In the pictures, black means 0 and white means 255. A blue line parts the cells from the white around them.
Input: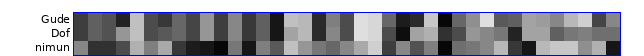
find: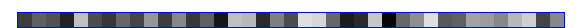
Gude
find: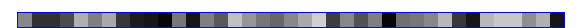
nimun
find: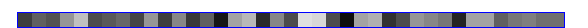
Dof

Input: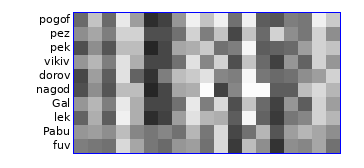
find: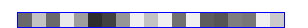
pogof
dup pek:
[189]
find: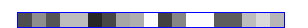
nagod
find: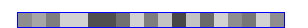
pez
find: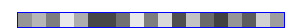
Gal

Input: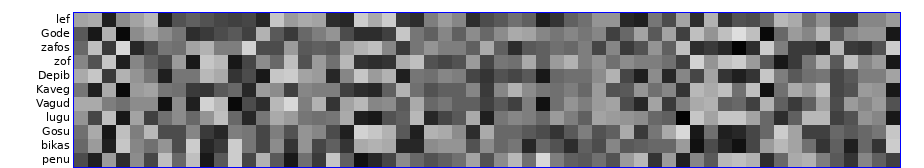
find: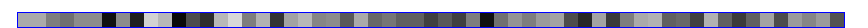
Vagud
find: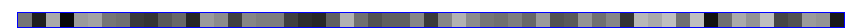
Kaveg
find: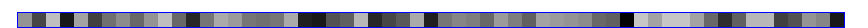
lugu
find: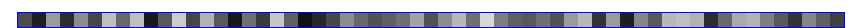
penu

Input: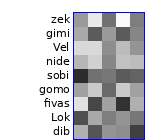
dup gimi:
[91]
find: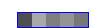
Lok
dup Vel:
[217]
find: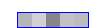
nide
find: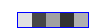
fivas

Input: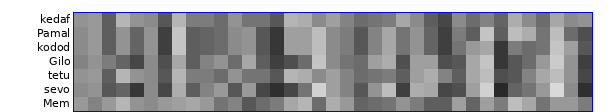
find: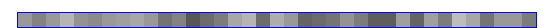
Mem
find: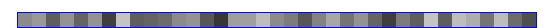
Pamal

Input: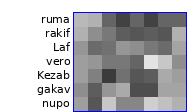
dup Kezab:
[158]
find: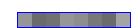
Laf
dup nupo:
[134]
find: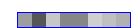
nupo

